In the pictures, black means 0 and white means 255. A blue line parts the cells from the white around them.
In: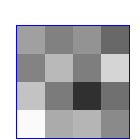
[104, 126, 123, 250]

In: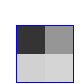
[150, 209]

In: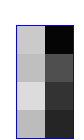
[  5, 191]

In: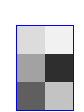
[241, 162]

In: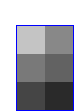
[136, 121]

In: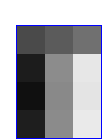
[112, 140,  16]
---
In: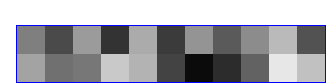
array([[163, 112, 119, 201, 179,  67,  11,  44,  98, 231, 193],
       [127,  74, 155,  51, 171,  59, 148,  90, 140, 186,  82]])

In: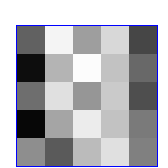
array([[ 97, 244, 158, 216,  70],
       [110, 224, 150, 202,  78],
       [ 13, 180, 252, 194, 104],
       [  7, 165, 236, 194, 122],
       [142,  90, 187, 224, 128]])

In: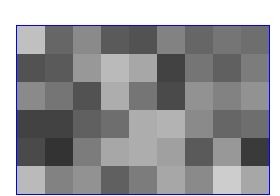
array([[186, 130, 146,  96, 124, 167, 138, 205, 167],
       [138, 117,  82, 173, 117,  74, 146, 130, 146],
       [192, 102, 138,  90,  82, 130, 102, 117, 110],
       [ 82,  90, 152, 186, 167,  66, 117,  96, 124],
       [ 66,  66,  96, 110, 173, 179, 138, 102, 110],
       [ 74,  51, 124, 167, 173, 160,  90, 152,  58]])

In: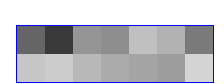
array([[198, 204, 184, 171, 164, 157, 212],
       [101,  58, 149, 142, 192, 178, 122]])

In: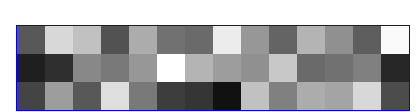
array([[ 88, 216, 193,  82, 172, 113, 106, 236, 151, 100, 180, 144,  94,
        249],
       [ 68, 157,  88, 222, 121,  61,  53,  17, 193, 128, 172, 164, 216,
         76],
       [ 31,  47, 136, 121, 151, 255, 180, 157, 144, 200, 106, 113, 128,
         39]])

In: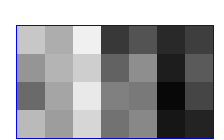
array([[149, 180, 206,  98, 142,  29,  90],
       [199, 173, 240,  56,  83,  41,  62],
       [106, 165, 233, 128, 121,   8,  69],
       [186, 157, 214, 114, 136,  22,  35]])

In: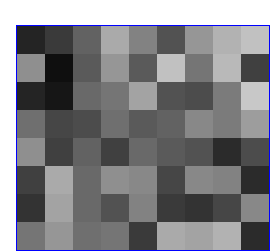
array([[ 64, 170, 105, 143, 136,  70, 136, 130,  43],
       [ 51, 163, 105,  82, 130,  58,  51,  70, 136],
       [117, 150, 111, 117,  58, 170, 163, 178,  43],
       [111,  70,  76, 111,  90,  98, 136, 123, 157],
       [143,  64,  98,  64, 105,  90,  82,  43,  76],
       [ 36,  58,  98, 170, 130,  82, 150, 178, 193],
       [ 36,  22, 105, 117, 163,  82,  76, 123, 200],
       [143,  15,  90, 150,  90, 193, 117, 185,  64]])

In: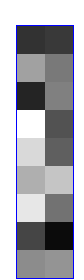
array([[175, 197],
       [140, 148],
       [ 36, 128],
       [161, 121],
       [231, 114],
       [217,  95],
       [255,  82],
       [ 50,  57],
       [ 69,  11]])

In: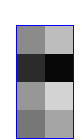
array([[151, 211],
       [139, 189],
       [119, 165],
       [ 43,   8]])
